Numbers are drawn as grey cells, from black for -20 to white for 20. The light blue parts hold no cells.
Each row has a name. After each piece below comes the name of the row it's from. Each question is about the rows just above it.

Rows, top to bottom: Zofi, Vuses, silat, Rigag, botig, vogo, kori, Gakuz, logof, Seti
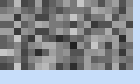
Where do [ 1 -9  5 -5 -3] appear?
kori
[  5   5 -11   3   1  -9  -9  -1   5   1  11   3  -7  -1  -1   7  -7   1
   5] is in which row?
botig
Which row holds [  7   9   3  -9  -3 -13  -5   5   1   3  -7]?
Seti
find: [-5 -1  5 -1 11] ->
Zofi
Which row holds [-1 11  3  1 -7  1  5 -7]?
Zofi

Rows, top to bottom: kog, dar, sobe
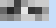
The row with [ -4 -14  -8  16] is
dar
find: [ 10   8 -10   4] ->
kog
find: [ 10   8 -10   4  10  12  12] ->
kog
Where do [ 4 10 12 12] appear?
kog
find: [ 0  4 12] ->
sobe
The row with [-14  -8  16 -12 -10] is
dar
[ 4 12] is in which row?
sobe

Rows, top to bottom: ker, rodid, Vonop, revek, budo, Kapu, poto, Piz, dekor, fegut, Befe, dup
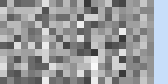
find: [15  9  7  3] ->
fegut
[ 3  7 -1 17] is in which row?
budo
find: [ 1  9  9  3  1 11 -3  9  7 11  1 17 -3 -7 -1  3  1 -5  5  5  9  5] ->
revek
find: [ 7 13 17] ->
dekor
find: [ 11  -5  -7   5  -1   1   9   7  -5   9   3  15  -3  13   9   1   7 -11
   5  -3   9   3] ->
Befe
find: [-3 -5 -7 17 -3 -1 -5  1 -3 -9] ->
dup

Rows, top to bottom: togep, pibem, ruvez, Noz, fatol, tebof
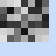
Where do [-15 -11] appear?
Noz
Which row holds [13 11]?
fatol

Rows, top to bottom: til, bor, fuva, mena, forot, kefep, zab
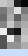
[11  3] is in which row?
mena
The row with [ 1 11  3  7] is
mena

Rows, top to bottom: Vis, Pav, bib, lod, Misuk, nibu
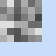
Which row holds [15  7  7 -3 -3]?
lod
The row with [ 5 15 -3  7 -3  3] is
Vis

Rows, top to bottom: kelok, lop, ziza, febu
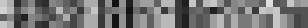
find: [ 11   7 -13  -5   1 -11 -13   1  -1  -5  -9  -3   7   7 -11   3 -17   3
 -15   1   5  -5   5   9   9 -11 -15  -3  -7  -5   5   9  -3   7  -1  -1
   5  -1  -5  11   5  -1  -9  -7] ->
febu
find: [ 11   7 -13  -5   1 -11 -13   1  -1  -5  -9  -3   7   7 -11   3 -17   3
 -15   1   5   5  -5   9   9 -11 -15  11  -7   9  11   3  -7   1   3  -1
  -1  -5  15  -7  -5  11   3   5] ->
kelok

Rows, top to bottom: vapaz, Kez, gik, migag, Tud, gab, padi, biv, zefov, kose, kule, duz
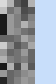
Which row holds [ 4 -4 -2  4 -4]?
biv
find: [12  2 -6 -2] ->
padi
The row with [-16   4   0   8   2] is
migag

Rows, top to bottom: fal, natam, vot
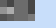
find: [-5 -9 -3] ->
fal
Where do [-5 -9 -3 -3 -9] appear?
fal
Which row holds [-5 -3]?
vot
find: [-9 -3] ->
fal

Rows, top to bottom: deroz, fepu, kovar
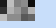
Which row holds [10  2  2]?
kovar
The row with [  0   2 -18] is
deroz
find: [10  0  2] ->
deroz
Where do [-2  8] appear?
fepu
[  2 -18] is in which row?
deroz

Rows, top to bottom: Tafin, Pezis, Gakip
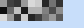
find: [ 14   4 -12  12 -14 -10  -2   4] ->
Gakip
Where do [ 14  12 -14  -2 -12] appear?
Tafin
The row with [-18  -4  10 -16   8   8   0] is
Pezis

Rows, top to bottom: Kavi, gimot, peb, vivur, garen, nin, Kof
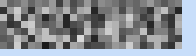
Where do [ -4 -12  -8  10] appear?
garen
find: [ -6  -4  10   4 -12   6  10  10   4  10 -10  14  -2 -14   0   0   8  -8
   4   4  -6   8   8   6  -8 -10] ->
nin
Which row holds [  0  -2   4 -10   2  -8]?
Kavi
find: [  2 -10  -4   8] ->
Kof
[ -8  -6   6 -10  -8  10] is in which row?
vivur
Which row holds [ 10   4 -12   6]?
nin
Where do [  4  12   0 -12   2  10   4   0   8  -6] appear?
gimot

